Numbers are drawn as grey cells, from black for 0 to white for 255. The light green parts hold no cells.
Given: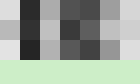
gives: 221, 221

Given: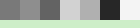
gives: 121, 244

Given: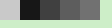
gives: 201, 113

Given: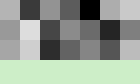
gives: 180, 188

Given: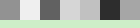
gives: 146, 166

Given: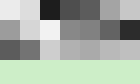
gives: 235, 191

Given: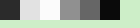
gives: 43, 10

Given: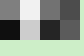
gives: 127, 91
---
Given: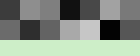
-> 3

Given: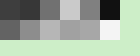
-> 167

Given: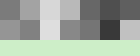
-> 57

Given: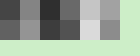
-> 218

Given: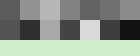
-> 61

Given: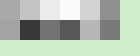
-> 183

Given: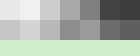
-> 108

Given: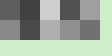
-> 144

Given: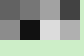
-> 220

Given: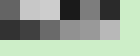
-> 153
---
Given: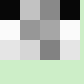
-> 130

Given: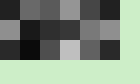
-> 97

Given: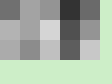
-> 93

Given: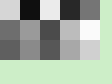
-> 168

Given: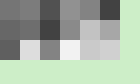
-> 202

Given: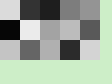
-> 43

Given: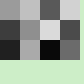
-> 9

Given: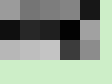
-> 59

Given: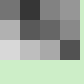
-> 169

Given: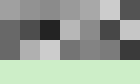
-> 123
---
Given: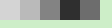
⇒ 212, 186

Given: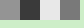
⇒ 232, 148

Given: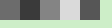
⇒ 218, 132

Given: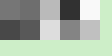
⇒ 249, 221

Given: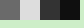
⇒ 221, 106

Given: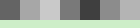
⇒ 201, 180

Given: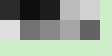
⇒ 222, 209

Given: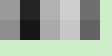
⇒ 206, 198
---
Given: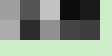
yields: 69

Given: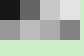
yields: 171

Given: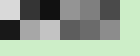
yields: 107

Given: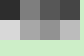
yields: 146

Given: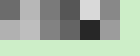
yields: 39

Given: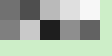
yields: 142

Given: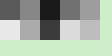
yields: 219
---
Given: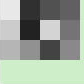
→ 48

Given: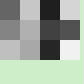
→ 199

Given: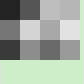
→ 85

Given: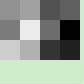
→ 161

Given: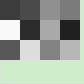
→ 74

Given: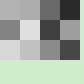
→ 173

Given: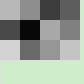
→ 142

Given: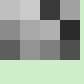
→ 203
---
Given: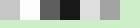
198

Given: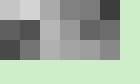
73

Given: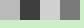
186

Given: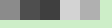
139

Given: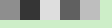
142

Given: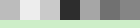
188

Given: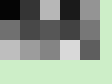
190

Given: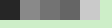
38

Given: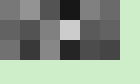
113
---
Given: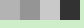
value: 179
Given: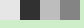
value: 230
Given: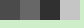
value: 75
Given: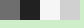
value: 110
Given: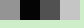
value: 148
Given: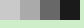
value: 201
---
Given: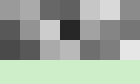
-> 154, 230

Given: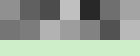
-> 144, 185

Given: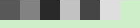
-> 88, 222

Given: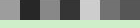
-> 157, 86

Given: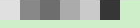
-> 224, 54

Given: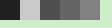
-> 33, 129

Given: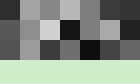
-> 46, 103
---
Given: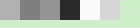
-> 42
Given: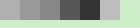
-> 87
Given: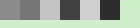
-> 65
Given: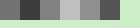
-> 191
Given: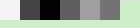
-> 95
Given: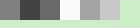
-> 250
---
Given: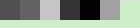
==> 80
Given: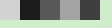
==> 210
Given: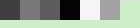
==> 62
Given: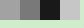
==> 162
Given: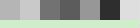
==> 181
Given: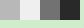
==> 184
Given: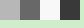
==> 183
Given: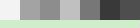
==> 243
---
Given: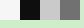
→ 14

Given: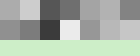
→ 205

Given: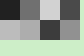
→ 112

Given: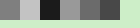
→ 195

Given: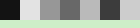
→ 227

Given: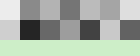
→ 138

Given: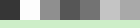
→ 253

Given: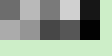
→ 185

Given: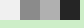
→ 139
